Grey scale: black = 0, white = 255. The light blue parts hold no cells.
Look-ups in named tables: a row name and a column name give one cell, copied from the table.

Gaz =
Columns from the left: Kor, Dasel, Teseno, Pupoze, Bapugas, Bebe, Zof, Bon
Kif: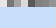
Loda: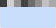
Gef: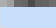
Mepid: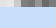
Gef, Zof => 100
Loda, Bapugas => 109
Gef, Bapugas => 75
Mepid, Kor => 228
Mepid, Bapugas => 118
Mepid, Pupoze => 126
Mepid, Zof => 106

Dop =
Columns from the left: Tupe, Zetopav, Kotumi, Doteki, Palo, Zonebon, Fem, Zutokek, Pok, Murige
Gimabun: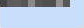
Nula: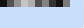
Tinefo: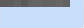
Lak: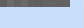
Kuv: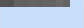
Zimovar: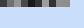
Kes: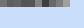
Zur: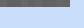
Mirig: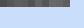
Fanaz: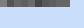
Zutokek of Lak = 100
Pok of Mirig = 102
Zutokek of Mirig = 105
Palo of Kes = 85
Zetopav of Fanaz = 85
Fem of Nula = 130
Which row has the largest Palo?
Nula

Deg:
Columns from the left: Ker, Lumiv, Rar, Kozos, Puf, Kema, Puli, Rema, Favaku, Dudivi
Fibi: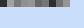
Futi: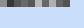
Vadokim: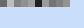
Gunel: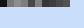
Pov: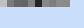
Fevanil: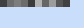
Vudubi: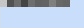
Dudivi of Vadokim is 147
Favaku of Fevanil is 86
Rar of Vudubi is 108
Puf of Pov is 130
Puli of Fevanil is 102
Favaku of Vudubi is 104
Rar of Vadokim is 129
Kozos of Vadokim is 144
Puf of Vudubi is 110
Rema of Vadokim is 116
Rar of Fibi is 122
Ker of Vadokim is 105
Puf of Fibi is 149
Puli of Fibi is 118
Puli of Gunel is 54
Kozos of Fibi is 144
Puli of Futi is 103
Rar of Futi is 86

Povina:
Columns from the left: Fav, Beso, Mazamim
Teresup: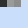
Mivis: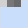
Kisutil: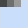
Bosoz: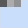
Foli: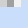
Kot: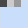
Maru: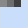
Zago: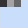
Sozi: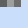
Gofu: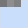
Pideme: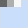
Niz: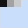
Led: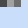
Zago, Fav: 51
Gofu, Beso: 142
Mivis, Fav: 209
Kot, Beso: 203
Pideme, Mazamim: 247
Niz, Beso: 162
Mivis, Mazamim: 105
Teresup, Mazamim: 140
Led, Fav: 72
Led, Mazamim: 109
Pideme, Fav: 101

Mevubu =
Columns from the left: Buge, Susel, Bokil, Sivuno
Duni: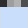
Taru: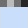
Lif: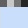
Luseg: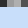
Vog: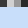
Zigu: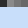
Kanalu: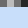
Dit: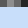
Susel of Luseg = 156
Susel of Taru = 187
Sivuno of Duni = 78
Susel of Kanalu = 188
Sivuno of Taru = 37
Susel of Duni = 158
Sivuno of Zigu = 104
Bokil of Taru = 110
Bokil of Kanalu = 112
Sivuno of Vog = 41
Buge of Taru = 111
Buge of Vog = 57
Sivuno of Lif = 38
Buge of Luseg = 45
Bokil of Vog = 152
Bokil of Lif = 115
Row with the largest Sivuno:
Zigu

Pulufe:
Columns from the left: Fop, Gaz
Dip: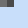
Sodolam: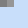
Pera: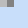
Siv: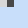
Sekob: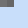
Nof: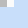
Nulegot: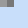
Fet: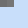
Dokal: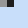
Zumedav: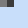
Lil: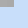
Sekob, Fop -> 113
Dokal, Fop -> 151
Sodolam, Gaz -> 150
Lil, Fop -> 171
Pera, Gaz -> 130
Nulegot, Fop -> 154
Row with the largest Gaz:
Nof

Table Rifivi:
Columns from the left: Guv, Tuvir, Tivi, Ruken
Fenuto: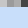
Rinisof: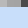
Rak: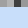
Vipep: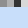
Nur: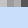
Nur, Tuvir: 156
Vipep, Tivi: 51
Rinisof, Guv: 185
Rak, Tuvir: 180
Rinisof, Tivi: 164
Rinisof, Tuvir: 165
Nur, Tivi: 174
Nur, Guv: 195

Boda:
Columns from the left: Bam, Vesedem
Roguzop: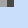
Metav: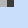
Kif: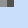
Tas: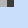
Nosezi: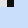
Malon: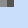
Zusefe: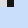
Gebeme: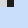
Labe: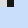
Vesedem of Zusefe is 21
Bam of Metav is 181
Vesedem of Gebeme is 29
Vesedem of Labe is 22
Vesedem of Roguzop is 72
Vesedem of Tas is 61
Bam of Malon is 141
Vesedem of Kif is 82
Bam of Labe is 221
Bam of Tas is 180
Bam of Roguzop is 164
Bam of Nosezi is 227
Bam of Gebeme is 216
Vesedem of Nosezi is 13
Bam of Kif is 146
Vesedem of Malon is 84
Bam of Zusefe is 222
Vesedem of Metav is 60

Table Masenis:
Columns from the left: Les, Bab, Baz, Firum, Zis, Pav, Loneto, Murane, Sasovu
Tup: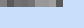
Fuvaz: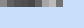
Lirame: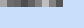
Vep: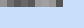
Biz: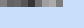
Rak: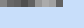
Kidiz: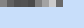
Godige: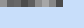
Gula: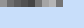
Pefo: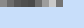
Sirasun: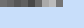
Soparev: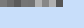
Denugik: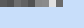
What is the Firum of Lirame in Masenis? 78
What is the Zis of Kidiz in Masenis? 75
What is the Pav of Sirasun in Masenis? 106
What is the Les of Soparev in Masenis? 122
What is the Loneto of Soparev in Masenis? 135
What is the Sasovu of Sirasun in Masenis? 116
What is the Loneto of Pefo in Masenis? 157
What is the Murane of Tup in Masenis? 159

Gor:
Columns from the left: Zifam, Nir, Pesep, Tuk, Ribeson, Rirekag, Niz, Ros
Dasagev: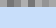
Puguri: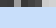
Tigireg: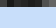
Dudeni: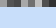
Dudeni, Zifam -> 159
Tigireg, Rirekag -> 35
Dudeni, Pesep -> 73
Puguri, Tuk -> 56
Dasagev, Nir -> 118
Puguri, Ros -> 210
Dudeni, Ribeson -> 112

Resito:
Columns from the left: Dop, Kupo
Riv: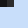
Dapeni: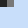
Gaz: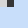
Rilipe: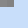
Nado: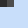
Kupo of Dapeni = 120
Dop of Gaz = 214
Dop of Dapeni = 36
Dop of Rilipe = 135
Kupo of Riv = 44
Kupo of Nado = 77
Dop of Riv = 21
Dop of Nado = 45
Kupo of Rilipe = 130
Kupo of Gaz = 54
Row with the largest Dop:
Gaz

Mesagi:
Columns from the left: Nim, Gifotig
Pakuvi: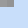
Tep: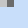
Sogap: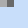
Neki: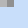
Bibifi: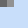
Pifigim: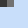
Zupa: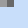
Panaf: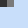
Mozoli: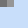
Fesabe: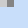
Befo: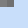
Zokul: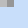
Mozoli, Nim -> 114
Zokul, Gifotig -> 150
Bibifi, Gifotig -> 146
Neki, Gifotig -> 144
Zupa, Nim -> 156
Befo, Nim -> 125
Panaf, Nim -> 50
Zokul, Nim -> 188
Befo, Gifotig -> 112
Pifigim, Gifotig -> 114
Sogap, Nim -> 172
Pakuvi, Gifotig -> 147
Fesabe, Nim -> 204
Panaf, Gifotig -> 122
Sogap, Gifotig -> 105

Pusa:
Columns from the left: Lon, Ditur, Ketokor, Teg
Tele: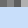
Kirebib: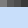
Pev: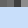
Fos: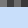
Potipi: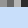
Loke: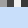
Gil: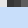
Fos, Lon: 121
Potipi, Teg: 44
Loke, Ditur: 67
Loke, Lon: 160
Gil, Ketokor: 63
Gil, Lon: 229
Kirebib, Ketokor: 78
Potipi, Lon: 149
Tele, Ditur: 135
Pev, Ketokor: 63
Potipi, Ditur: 103
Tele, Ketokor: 95
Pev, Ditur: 110

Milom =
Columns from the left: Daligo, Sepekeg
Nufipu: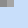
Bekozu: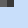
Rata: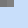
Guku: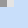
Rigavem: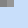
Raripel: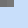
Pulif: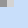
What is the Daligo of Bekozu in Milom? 97
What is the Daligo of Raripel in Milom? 113
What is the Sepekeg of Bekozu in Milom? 57
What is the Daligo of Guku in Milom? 152
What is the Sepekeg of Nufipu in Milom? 165
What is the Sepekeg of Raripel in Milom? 119
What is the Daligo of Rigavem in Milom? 131
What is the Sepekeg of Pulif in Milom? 211
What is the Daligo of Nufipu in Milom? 140
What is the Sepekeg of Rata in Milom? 128
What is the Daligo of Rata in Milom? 119
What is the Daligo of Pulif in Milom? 149
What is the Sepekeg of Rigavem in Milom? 150
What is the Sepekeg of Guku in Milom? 228
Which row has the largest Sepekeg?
Guku

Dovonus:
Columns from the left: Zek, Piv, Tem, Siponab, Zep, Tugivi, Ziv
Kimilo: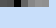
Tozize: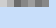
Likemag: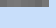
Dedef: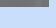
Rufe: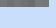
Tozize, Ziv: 136
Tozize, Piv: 178
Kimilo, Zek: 83
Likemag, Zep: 112
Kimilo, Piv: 79
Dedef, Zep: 115
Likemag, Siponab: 114
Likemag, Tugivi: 106
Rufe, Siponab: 113
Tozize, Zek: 206
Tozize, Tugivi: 119
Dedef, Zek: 114
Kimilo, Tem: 3
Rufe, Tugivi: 121
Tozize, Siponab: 135
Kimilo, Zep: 135

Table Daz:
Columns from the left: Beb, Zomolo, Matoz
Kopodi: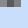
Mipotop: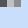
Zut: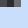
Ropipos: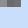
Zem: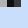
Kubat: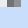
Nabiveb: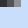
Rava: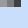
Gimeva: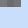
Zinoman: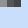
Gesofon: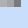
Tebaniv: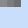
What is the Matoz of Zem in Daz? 57
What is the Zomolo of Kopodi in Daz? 90
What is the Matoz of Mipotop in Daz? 140
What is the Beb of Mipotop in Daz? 84
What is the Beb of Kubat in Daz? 237
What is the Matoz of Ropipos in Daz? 113
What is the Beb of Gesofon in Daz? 176
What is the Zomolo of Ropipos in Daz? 107
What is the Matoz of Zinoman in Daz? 68
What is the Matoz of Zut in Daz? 108
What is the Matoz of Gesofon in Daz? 123
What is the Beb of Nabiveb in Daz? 50
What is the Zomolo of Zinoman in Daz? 85
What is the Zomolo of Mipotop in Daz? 192
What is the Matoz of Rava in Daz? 65
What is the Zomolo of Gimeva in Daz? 108
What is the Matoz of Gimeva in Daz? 117
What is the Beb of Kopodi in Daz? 138

